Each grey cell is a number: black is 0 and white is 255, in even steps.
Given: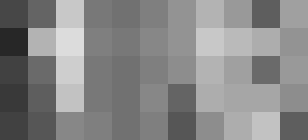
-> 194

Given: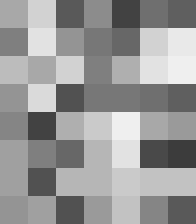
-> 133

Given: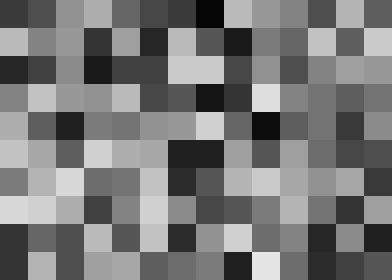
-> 65

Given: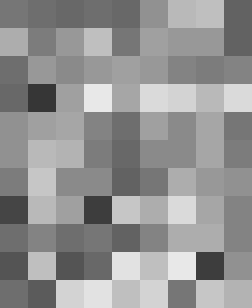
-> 198

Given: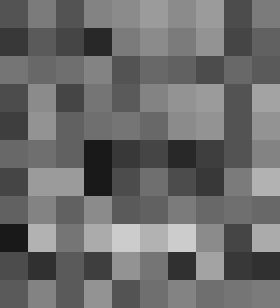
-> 117
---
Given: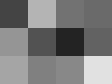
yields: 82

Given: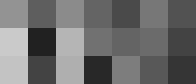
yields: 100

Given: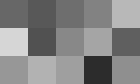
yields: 136

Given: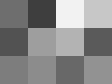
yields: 158

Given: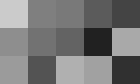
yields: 99

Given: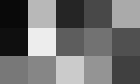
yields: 93

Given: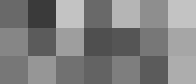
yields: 85

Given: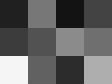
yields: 82

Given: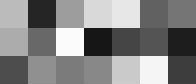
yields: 69
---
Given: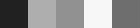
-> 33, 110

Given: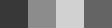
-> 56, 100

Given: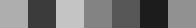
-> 174, 145

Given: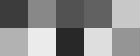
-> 60, 149

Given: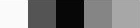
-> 250, 167

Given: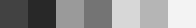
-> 66, 243

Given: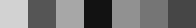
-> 210, 70

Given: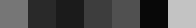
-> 118, 195
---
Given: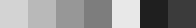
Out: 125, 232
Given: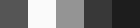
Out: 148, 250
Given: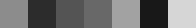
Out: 104, 214
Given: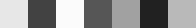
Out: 86, 251
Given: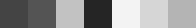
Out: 37, 243
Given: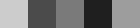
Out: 122, 204
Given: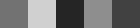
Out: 37, 208
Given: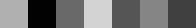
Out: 211, 211
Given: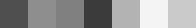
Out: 59, 244
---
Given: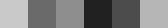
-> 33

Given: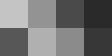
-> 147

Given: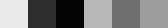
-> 184

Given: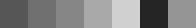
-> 208

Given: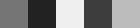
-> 239

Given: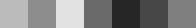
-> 38

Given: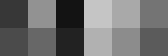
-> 197

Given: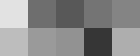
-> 88
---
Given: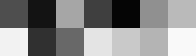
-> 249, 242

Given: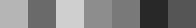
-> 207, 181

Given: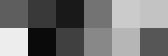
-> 237, 203

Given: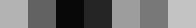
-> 195, 179

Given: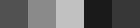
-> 193, 138

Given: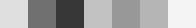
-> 243, 222

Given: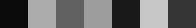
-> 198, 171

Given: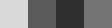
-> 217, 116

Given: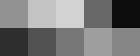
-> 210, 195

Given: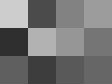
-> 205, 178
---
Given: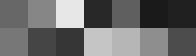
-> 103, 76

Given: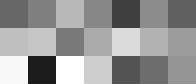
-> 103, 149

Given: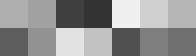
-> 175, 111

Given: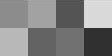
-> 141, 48

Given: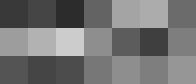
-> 57, 150

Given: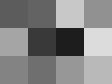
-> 92, 185

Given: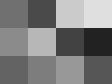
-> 112, 86
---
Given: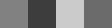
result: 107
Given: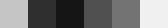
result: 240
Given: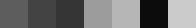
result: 203
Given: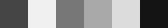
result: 20
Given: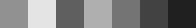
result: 32
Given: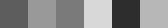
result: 183
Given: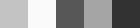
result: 50
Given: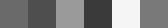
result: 121
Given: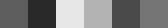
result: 117
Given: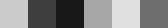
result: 110
